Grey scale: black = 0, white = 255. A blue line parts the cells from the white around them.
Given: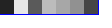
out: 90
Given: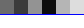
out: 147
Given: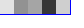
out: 165
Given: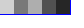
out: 174
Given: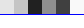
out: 33
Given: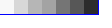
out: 182
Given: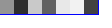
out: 201
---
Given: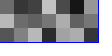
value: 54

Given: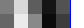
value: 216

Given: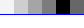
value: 206

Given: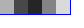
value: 72

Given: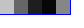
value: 102

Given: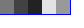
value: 66

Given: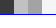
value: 193

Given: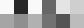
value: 40

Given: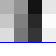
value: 147
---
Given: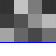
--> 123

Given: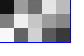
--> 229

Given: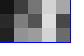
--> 211

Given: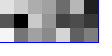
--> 183

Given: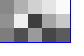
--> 229

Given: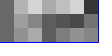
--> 212

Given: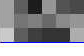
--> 83

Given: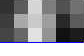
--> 81

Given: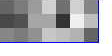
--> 208
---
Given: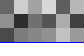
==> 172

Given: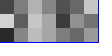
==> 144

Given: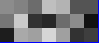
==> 140

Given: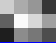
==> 216

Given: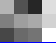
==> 169

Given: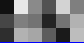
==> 115

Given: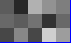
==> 50

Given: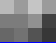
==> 145

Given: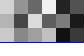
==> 124
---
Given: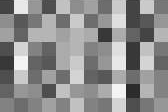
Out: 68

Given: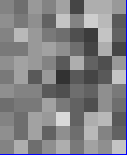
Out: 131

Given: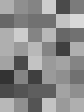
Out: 175

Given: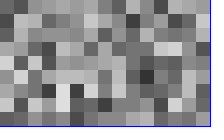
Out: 104

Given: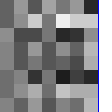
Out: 98

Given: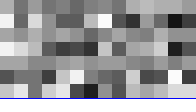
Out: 175
